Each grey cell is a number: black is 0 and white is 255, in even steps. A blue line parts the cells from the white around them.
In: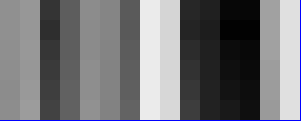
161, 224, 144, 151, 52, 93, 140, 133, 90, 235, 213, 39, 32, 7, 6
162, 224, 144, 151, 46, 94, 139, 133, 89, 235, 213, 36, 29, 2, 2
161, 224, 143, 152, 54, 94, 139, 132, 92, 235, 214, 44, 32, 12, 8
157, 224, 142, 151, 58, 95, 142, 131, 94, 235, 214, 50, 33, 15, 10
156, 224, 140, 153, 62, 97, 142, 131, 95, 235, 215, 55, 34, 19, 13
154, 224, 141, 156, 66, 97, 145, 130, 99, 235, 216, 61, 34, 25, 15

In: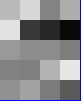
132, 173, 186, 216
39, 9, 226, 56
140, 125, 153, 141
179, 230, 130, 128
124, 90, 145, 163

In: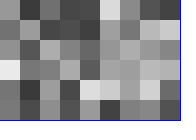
83, 67, 152, 59, 112, 71, 74, 218, 138
185, 202, 114, 156, 71, 77, 64, 159, 119
152, 134, 145, 86, 173, 130, 103, 150, 173
185, 179, 234, 119, 127, 171, 91, 164, 158
209, 107, 117, 58, 157, 73, 221, 204, 162
135, 82, 121, 75, 142, 82, 154, 66, 128

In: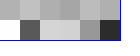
188, 176, 178, 193, 175, 166
152, 44, 254, 89, 213, 210

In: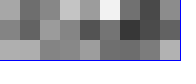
73, 140, 167, 110, 135, 196, 156, 242, 113
75, 98, 132, 99, 155, 133, 83, 116, 55
124, 178, 175, 174, 132, 136, 157, 111, 109

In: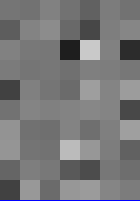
124, 114, 117, 114, 129, 114, 97
126, 134, 93, 131, 140, 105, 71
129, 44, 129, 120, 119, 30, 201
125, 119, 123, 117, 119, 112, 127
132, 156, 65, 128, 117, 107, 158
132, 72, 114, 132, 128, 131, 135
127, 159, 147, 113, 111, 131, 111
125, 97, 149, 116, 114, 187, 151
119, 110, 101, 126, 120, 89, 76
133, 124, 65, 152, 107, 151, 155

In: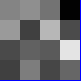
115, 2, 132, 143
183, 75, 154, 64
90, 228, 74, 97
70, 102, 64, 125

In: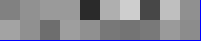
191, 144, 129, 145, 154, 154, 42, 175, 206, 71
154, 140, 163, 144, 110, 158, 144, 120, 116, 121

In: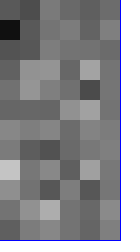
95, 108, 89, 77, 122, 105
99, 127, 16, 89, 116, 124
114, 107, 83, 87, 125, 115
163, 116, 97, 146, 148, 103
75, 117, 113, 149, 127, 112
161, 115, 102, 103, 102, 145
131, 124, 135, 126, 133, 108
120, 127, 123, 93, 82, 106
160, 120, 196, 119, 136, 95
87, 118, 143, 114, 87, 125
104, 138, 115, 145, 173, 115
101, 127, 95, 124, 135, 115
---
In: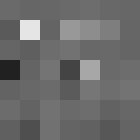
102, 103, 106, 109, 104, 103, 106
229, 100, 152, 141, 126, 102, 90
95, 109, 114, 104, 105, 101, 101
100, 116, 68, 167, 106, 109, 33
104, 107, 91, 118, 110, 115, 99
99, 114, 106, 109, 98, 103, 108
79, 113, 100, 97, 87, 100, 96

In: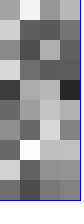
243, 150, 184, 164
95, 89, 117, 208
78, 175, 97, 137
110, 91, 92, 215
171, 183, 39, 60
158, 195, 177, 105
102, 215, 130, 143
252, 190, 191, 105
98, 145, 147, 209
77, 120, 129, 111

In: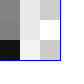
233, 206, 130
233, 255, 128
242, 204, 19

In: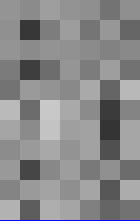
139, 158, 147, 143, 115, 143, 148
55, 125, 157, 117, 151, 102, 144
139, 147, 145, 139, 130, 137, 148
62, 109, 149, 124, 158, 114, 123
154, 147, 137, 169, 101, 184, 115
108, 200, 169, 139, 59, 132, 186
139, 195, 159, 162, 52, 166, 165
154, 168, 147, 162, 80, 166, 140
70, 136, 157, 121, 144, 108, 153
154, 163, 143, 165, 87, 172, 132
93, 174, 165, 128, 101, 114, 178

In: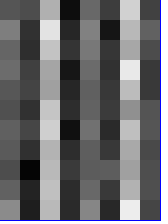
77, 176, 13, 104, 61, 209, 65, 85
49, 227, 38, 129, 21, 184, 97, 126
46, 195, 52, 120, 54, 167, 76, 101
64, 165, 22, 107, 49, 233, 57, 108
68, 160, 38, 96, 56, 188, 57, 87
49, 197, 45, 98, 59, 144, 84, 80
70, 207, 16, 113, 42, 191, 85, 96
48, 179, 45, 94, 56, 169, 73, 90
5, 185, 58, 92, 93, 160, 78, 77
35, 192, 44, 104, 57, 178, 79, 97
30, 185, 42, 134, 40, 237, 69, 139

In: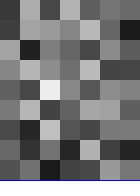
173, 71, 178, 95, 117, 106, 57
163, 154, 133, 184, 102, 26, 62
33, 126, 102, 72, 139, 93, 163
181, 141, 111, 186, 68, 69, 134
71, 237, 135, 87, 141, 130, 96
182, 67, 98, 166, 161, 95, 121
38, 191, 84, 70, 121, 123, 73
51, 114, 38, 177, 65, 37, 104
113, 26, 67, 72, 153, 119, 82

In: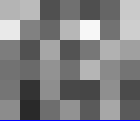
187, 80, 112, 79, 101, 202, 180
129, 103, 183, 247, 114, 206, 233
81, 166, 83, 119, 177, 160, 125
106, 146, 112, 181, 138, 116, 114
51, 142, 72, 70, 143, 75, 117
41, 110, 146, 90, 167, 90, 140
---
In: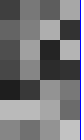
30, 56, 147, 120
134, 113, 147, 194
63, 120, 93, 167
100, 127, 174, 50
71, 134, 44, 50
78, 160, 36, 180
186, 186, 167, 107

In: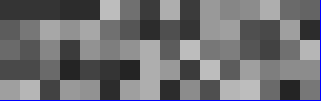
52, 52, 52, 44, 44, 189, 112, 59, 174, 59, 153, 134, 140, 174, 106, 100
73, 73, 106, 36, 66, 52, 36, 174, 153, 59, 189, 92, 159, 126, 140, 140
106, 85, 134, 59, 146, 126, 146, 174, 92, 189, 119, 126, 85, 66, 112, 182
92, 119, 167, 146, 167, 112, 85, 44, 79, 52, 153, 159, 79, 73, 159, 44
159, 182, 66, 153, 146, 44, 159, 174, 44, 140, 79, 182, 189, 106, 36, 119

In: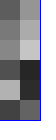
80, 38
178, 44
66, 99
93, 149
121, 171
135, 197

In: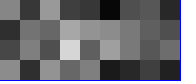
140, 47, 147, 103, 127, 26, 40, 63, 33
134, 55, 153, 63, 55, 7, 79, 87, 40
47, 115, 103, 167, 147, 140, 121, 95, 79
71, 127, 79, 214, 95, 159, 121, 87, 109

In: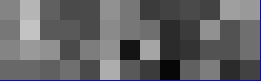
104, 104, 96, 111, 74, 173, 89, 59, 7, 96, 125, 43, 66
132, 153, 145, 74, 125, 145, 20, 165, 43, 51, 82, 82, 111
132, 181, 96, 74, 74, 145, 119, 59, 66, 74, 66, 159, 153
119, 195, 89, 89, 74, 138, 119, 111, 43, 59, 145, 82, 111

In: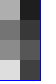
174, 30
116, 56
222, 64
139, 86
